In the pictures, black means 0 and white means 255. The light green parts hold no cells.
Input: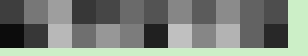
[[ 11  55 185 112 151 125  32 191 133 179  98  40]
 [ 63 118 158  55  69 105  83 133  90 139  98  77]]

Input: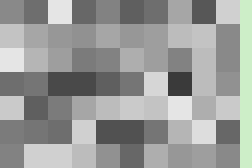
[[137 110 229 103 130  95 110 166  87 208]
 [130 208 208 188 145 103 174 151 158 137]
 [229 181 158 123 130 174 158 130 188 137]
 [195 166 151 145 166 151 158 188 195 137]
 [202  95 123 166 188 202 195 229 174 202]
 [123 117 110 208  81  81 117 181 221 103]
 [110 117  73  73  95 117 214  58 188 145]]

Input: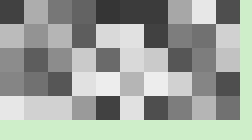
[[231 209 209 154  65 225  78 125 181 113]
 [187 147 181  93 217 225  65 125 113 209]
 [140  93 140 202 106 217 202  86 125 194]
 [ 65 173 119  99  53  59  59 167 231  78]
 [133 113  86 225 237 181 237 209 133  78]]

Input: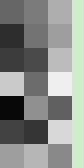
[[202 108 239]
 [ 66  53 216]
 [ 60  74 188]
 [102 123 174]
 [ 45 115 158]
 [158 182 137]
 [  8 144  96]]

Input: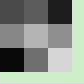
[[  9 111 214]
 [135 180 143]
 [ 74  92  29]]

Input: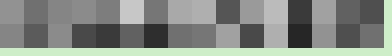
[[132  91 139  72  58  97  45 111 117 161  72 175  38 146  79 111]
 [146 111 132 139 125 199 117 168 175  85 154 187  58 161  97  79]]

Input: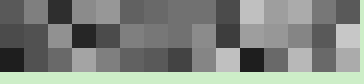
[[ 75  81 145  38  75 127 119 113 139  61 158 151 133  89 199]
 [ 30  81 105 164 127  97  89  67 133 192  30 105 184 105 171]
 [ 89 127  46 139 151  97 105 113 113  75 192 158 171 119  89]]
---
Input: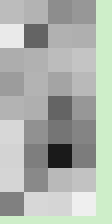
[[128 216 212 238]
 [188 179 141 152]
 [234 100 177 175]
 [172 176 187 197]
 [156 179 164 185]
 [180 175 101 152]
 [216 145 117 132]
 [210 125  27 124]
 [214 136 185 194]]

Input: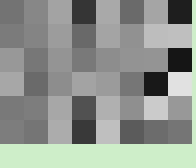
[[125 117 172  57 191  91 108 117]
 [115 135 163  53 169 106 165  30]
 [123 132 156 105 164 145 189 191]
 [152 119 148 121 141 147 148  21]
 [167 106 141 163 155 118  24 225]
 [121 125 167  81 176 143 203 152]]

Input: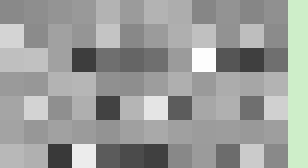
[[184 176  57 236  91  75  64 136 155 108 203 137]
 [137 141 148 153 179 155 179 173 134 147 134 144]
 [212 139 161 149 196 136 155 175 192 146 190 139]
 [191 193 161  60 111 101 111 155 253  85  63 111]
 [154 150 179 182 144 142 157 175 154 172 166 179]
 [165 211 143 175  66 181 229  92 167 176 111 208]
 [163 150 161 155 147 159 168 159 156 157 153 158]]

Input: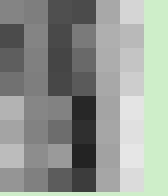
[[150 127  91  61 167 220]
 [133 125  79  74 168 213]
 [ 75 133  72 121 175 186]
 [ 94 128  69 105 172 196]
 [113 126  71  89 169 205]
 [178 135 131  39 164 227]
 [165 130 109  48 166 224]
 [187 141 154  34 161 229]]

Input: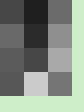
[[ 87 203 117]
 [ 71  31 107]
 [105  43 143]
 [ 91  71 169]]

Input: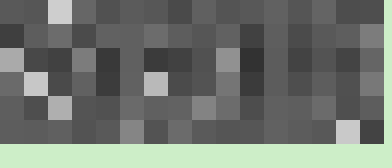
[[ 93  92  96  83  89 133  83 107  90  85  86  97  92  88 201  67]
 [ 89  86 206 102  81  91  87  74  96  84  88  97  85 100  77  78]
 [ 63  93 108  75  97  96 108  93  86  97  65  94  75  89  94 124]
 [170  72  65 124  57  96  59  65  81 145  50  92  67  83  68 101]
 [106 199  74  97  60  97 185  75  83 117  59  92  78  93  80 120]
 [ 94  78 175  84  81 106  96  98 131 108  77  96  94 107  79  93]]

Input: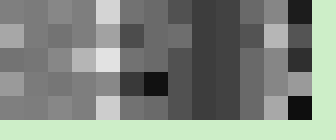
[[127 125 135 126 205 114 106  81  61  66 105 168  14]
 [127 123 135 126 212 114 106  81  61  66 105 134  28]
 [167 123 115 126 162  76 106 110  61  66  83 182  84]
 [115 118 135 181 226 114 106  81  61  66 105 134  47]
 [154 123 118 126 136  57  17  81  61  66 105 134 154]]
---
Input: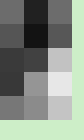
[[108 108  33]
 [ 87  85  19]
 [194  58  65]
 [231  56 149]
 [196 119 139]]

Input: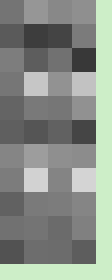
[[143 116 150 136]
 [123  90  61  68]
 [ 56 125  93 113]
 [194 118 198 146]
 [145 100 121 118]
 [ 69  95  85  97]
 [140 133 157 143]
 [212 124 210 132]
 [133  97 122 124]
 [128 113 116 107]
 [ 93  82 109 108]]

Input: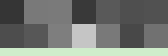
[[ 81  53 121 122  56  88  79]
 [113  78  86 126 198 121  71]]

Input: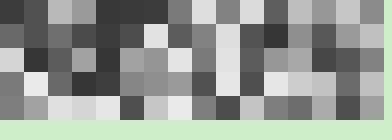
[[139  60  82 185 153  55  58  59 122 221 131 220  95 190 151 198]
 [191 105  81 112  74  61  77 226  91 130 222  83  53 142  88 153]
 [130 212  54  92 161  54 161 149 227 122 226  91 151 169  70  86]
 [191 121 235 105  54  63 134 143 154  81 229  80 231 204 194 106]
 [159 125 162 223 212 229  80 199 235 125  78 196 125 109 170  79]]

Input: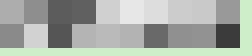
[[153 173 142  92  96 208 231 221 204 201]
 [ 59 138 210  85 180 186 179 105 144 146]]

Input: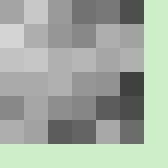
[[ 78 164 199 154 115 120]
 [162 211 174 149 136 174]
 [175 194 197 176 181 165]
 [ 64 170 169 176 149 146]
 [ 77 135 165 141 133  93]
 [108 174 162  92 101 167]]

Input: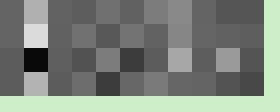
[[ 85 100 176  98  93 112  97 124 137 100  85]
 [ 94 100 219  97 113  88 115  98 134 101  97]
 [ 84  92   9  95  82 124  60  92 167  93 154]
 [ 72  92 179  92 109  60 103 122 102 100  83]]
